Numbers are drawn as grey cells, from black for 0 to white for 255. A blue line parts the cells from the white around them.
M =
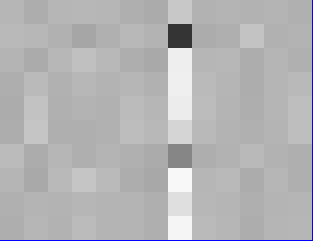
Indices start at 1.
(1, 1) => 182
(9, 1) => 176
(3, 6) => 174
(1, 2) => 173
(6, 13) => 190
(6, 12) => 180
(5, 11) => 174
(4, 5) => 179
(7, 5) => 180
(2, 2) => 183
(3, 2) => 171
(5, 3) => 176
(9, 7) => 175
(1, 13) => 176
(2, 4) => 166
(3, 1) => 180
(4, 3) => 177
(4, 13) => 185
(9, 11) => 175
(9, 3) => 179
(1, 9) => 178
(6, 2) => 197
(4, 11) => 173
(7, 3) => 182
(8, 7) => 168
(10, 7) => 175
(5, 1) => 172
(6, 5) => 177
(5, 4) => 179
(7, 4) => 175
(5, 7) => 182
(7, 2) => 172
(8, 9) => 182

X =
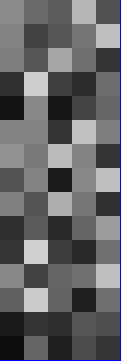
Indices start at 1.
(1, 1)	140
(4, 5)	109
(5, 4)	68
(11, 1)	54
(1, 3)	93
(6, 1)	129
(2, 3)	86
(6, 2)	131
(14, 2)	51
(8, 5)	192
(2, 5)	190
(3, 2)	85
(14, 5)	77
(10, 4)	100
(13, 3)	98
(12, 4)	111
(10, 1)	46
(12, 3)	101
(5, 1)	19
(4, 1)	49
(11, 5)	112
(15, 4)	76

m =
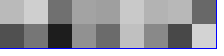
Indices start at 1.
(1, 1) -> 186
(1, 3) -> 112
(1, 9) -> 104
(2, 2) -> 118
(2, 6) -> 192
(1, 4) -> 163

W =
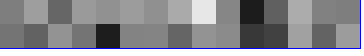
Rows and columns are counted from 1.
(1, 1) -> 126
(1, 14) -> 129
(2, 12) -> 65
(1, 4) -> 154
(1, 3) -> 102
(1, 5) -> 145
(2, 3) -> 147
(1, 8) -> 170
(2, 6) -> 131

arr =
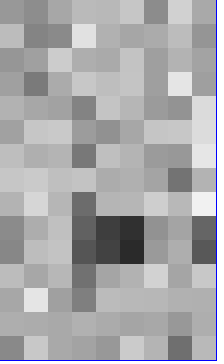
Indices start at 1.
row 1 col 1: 152
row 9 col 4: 108
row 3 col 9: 163
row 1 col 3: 167
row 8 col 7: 164
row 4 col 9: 159
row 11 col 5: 66
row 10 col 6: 48
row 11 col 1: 135
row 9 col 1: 179
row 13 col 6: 184
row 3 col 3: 204
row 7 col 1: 190
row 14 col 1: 174
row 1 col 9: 169
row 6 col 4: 156
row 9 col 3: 182
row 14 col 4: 177
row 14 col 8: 152
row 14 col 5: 171
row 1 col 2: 141
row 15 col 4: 163
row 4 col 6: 196
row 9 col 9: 241
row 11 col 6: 42
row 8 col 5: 172
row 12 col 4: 113
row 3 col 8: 179
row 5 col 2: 167
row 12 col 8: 165
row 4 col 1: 160
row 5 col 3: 162

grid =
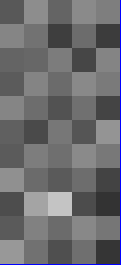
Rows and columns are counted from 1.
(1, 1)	88
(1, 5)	126
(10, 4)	136
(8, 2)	107
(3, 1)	100
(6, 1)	96
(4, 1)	91
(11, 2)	113
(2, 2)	114
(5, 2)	109
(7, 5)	120
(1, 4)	138
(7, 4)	138
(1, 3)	100
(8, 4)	109
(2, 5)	60
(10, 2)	129
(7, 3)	111
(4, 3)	107
